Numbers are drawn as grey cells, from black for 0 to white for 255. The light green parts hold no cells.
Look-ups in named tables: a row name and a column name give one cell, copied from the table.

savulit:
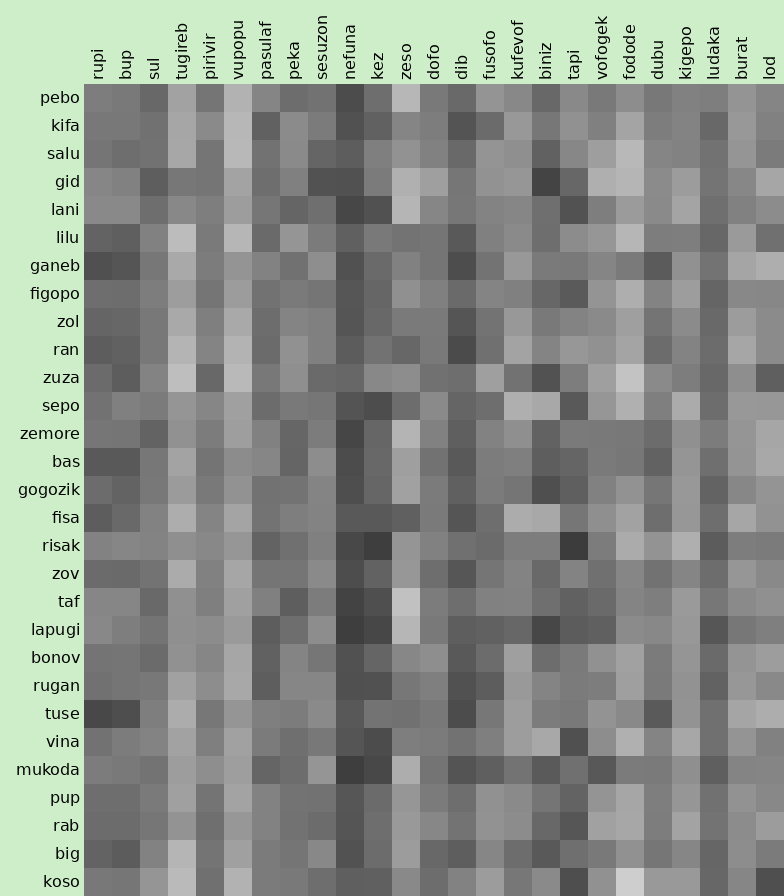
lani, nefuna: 71
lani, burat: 129
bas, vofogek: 122
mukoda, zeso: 173
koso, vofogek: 145
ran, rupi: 93
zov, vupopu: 166
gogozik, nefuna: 78
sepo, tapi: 89
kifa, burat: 152
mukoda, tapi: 112
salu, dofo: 129
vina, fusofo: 127
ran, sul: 120
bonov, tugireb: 145
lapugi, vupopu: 154
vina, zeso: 126

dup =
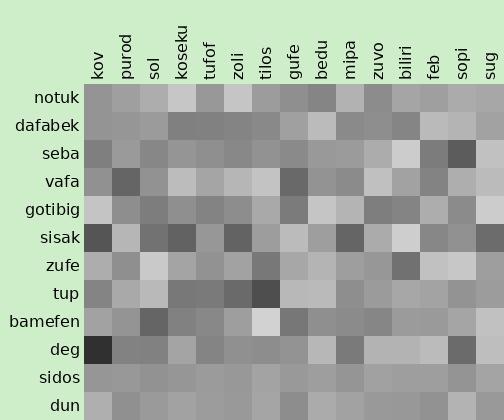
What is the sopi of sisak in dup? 145
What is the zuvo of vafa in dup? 192
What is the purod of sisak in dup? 182
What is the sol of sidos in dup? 146
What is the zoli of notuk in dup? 197
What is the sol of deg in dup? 129
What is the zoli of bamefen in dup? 158
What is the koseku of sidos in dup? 150
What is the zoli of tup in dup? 106
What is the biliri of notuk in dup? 165
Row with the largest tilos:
bamefen

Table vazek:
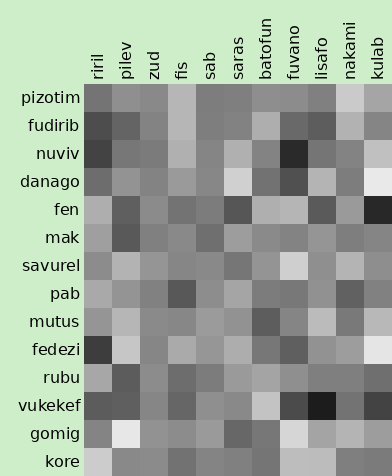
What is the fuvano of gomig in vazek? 214
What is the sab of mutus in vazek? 155
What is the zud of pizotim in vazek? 137
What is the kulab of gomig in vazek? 157
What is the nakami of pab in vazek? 97
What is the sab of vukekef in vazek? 143
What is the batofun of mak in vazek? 138
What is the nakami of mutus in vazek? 121
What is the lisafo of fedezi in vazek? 146
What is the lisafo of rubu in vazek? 127
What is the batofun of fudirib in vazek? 174
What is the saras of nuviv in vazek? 176
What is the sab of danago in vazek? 135
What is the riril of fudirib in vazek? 77
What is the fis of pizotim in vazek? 182
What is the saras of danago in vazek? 208
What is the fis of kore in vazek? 114
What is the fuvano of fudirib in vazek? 105
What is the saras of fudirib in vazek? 130
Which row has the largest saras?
danago

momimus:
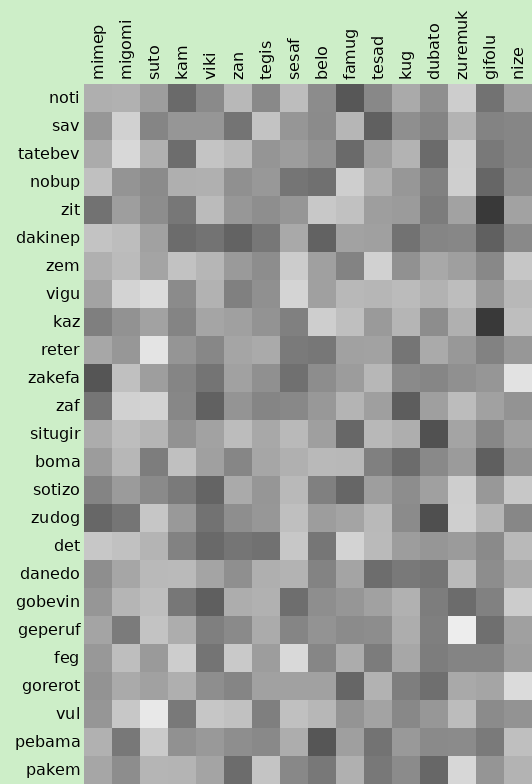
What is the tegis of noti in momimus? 137
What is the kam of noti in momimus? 106
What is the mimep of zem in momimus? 176
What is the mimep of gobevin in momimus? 150
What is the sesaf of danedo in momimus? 179
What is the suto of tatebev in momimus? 176
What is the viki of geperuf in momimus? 127
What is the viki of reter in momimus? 135
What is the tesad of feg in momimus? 124
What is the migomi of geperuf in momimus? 123
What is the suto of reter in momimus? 228
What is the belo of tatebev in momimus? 145
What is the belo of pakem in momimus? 120
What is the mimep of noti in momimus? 175
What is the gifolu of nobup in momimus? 102
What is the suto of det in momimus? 180
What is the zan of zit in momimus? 151
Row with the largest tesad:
zem

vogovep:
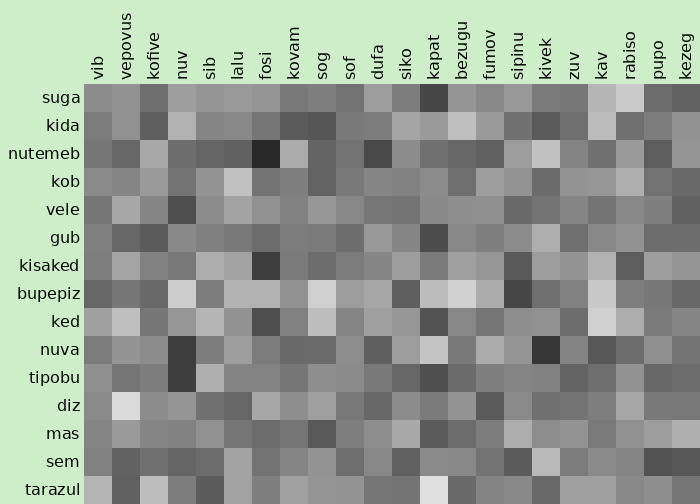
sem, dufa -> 135
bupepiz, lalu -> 178
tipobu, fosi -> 131
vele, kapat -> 137
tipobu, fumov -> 127
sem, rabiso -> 132
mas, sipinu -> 173
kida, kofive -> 94
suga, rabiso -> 202
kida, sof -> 121
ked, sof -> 133
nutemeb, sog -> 100
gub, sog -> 122
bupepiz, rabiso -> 126

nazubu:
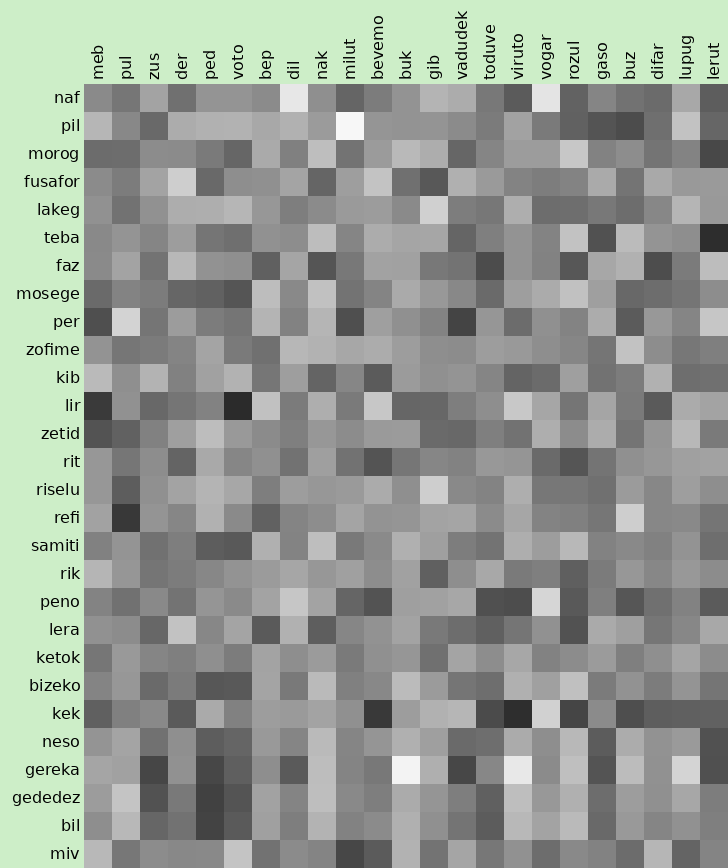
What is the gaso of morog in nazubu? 130
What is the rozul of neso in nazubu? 184
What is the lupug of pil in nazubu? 194
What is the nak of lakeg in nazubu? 139
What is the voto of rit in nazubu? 134
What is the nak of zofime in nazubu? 178
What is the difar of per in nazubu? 152
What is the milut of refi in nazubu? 164
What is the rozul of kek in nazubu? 69
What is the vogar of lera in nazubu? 145
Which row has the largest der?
fusafor

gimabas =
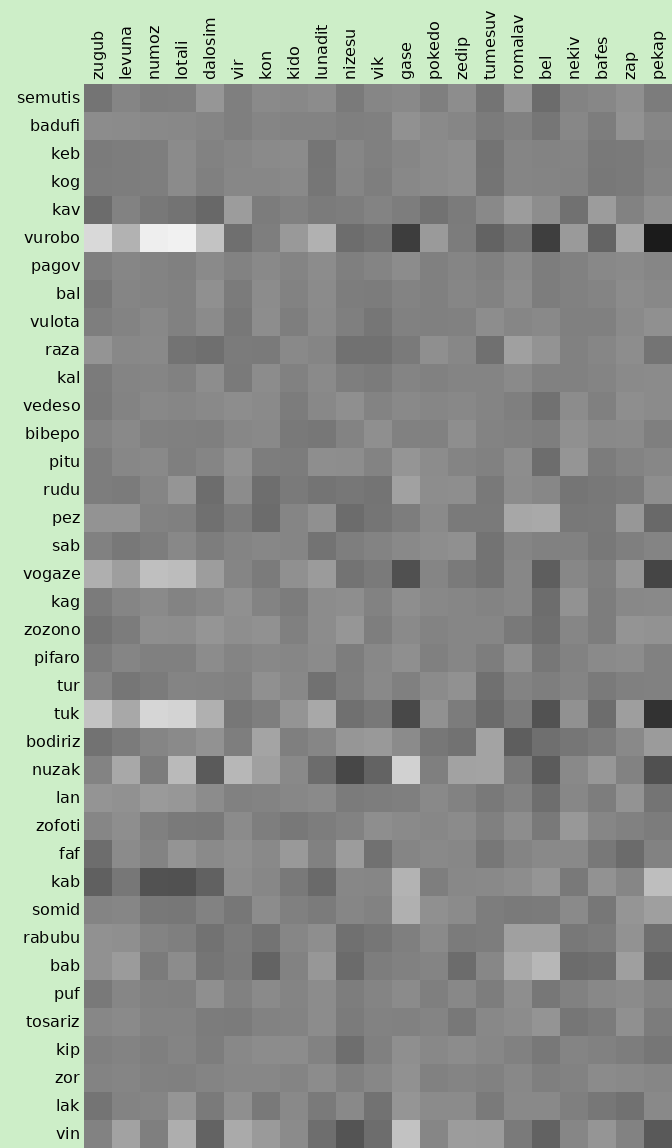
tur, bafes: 122
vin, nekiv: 134
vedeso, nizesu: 143
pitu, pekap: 135
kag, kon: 131
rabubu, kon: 115
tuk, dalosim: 176
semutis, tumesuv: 116
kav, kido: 129
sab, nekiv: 129
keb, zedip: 142
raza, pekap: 116
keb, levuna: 125
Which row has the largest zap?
vurobo

